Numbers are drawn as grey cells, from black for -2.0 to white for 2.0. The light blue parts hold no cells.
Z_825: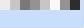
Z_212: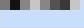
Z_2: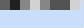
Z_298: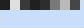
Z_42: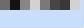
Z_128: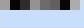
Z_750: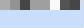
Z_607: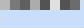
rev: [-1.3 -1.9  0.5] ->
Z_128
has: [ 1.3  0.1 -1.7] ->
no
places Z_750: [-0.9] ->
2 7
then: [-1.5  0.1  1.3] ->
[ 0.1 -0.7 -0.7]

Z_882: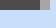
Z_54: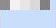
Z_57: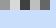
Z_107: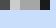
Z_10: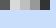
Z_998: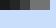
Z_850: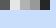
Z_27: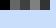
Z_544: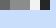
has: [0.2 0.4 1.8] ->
no
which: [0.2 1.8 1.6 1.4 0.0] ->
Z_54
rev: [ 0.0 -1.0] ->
Z_27
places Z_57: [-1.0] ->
2
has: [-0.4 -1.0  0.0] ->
yes
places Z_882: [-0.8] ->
0 1 2 3

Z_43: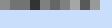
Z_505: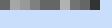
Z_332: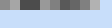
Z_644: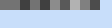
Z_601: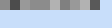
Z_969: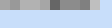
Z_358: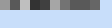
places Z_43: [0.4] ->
9
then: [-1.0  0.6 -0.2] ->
[-0.6 -0.6 -0.4]
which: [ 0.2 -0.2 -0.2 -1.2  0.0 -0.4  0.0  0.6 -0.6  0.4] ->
Z_43

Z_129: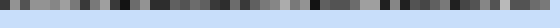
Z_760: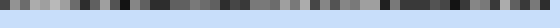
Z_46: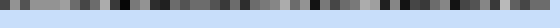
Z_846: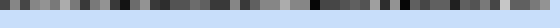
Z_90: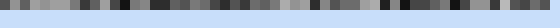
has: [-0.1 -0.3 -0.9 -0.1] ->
no
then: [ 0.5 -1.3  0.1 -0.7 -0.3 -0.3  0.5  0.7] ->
[-1.5  0.1 -1.7]

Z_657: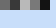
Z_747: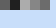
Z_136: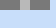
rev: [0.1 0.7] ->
Z_747
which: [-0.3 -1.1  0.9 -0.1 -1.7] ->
Z_657
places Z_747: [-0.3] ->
4
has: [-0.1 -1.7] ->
yes
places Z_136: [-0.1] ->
0 1 3 4

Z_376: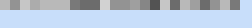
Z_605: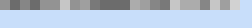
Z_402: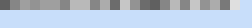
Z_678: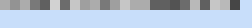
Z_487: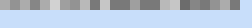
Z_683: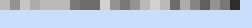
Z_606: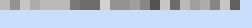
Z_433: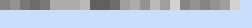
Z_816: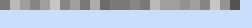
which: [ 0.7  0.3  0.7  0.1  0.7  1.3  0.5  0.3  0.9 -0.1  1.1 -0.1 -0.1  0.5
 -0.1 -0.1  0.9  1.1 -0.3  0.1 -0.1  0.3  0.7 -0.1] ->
Z_487
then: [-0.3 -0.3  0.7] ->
[ 0.5  0.1 -0.1]

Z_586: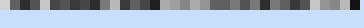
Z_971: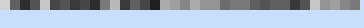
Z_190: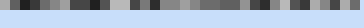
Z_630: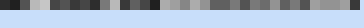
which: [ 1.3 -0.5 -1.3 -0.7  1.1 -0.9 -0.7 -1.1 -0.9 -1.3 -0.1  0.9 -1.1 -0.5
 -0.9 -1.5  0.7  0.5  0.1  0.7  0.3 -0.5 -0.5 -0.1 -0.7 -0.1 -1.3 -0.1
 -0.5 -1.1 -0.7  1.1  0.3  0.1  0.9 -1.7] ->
Z_586
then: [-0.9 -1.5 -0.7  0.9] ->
[ 0.9 -0.9 -0.1]
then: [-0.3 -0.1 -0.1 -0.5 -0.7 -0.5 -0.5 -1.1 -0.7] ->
[1.1 0.3 0.5]
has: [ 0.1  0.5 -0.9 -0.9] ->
yes
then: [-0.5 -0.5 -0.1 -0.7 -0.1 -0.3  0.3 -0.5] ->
[-0.1 -0.7  0.5]
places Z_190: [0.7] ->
0 31 34

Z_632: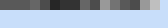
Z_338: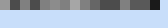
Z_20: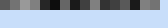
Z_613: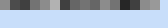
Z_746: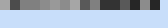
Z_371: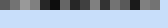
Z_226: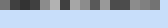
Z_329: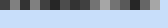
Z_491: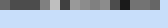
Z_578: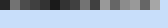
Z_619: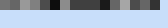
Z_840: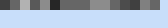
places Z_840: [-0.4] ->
1 6 7 8 11 15
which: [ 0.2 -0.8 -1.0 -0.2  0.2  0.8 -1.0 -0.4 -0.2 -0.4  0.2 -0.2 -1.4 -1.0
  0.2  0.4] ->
Z_613
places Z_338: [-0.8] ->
1 3 10 11

